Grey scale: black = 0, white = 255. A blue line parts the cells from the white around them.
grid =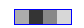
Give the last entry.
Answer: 215
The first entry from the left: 172
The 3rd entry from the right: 52

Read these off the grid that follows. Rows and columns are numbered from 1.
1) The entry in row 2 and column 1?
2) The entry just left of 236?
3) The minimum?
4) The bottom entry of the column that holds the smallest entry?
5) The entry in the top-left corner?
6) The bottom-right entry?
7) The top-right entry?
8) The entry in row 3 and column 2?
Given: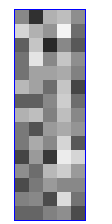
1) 213
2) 56
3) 40
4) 129
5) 136
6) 75
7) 142
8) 197

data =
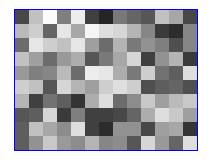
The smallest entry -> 37
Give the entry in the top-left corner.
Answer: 72
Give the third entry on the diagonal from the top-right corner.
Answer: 127
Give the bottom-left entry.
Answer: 94
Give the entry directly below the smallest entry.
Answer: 222
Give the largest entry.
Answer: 251
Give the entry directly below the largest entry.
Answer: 101
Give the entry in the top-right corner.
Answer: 72
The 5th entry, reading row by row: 237
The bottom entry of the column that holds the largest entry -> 200
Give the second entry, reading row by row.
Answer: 193
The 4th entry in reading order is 127
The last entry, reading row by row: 222
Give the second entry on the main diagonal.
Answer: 206
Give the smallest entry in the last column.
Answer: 52
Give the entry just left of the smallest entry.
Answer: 64
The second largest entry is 245
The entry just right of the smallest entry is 121
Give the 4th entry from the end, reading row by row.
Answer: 214
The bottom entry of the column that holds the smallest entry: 134
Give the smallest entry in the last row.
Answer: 86
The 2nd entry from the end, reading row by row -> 101

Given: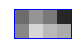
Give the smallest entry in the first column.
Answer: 108
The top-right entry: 39
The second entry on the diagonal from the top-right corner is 185

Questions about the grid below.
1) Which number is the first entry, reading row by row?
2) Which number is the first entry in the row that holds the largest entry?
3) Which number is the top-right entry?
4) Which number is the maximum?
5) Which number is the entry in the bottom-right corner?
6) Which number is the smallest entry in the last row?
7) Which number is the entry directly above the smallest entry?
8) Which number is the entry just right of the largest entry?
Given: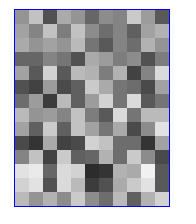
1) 148
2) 226
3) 89
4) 241
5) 210
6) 96
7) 102
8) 89

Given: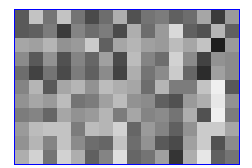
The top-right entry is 154
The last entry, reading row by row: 116
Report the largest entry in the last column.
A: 166
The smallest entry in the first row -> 59
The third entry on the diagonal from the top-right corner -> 195
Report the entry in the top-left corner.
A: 89
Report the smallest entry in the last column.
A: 89
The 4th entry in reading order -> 195
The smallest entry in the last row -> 52
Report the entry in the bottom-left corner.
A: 174
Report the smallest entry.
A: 30
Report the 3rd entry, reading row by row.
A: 116
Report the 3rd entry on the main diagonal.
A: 181
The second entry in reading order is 195
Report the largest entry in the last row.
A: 231
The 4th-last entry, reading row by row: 174

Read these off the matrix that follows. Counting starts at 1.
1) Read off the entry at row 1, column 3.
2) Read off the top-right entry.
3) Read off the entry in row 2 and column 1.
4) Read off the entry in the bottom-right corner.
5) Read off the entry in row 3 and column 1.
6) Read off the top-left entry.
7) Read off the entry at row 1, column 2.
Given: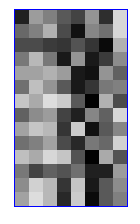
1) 128
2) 215
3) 104
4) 128
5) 75
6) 32
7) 156

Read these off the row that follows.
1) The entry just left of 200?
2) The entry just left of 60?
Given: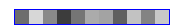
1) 131
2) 137

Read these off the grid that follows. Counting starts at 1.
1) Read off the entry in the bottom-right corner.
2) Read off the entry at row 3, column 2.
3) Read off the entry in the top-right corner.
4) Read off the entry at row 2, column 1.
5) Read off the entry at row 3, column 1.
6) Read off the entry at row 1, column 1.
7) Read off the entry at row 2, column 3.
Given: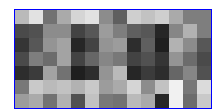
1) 201
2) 87
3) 126
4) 74
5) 53
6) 186
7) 140

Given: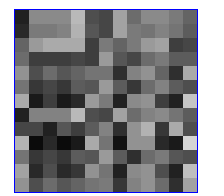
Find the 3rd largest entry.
191
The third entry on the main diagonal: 170
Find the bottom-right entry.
162
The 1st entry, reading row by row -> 33
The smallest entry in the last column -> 70
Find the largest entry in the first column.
178
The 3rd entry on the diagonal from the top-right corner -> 162
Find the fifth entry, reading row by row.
185
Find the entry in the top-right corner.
100
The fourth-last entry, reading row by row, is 146
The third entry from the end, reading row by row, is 108
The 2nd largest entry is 197
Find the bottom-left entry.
146
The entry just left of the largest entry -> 26
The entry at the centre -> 122
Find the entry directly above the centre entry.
154
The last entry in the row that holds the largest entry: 213
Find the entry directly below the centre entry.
70
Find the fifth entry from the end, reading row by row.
130

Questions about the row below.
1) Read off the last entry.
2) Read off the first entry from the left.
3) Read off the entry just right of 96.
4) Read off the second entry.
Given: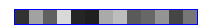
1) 118
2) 50
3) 217
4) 162

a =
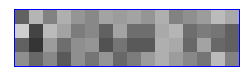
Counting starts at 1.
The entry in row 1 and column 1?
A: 97
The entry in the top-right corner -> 169
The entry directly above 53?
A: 68
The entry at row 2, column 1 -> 207
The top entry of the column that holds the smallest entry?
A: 181
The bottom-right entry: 130
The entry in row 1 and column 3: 130
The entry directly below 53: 104
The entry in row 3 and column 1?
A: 97
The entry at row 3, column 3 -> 156
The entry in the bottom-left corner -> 143
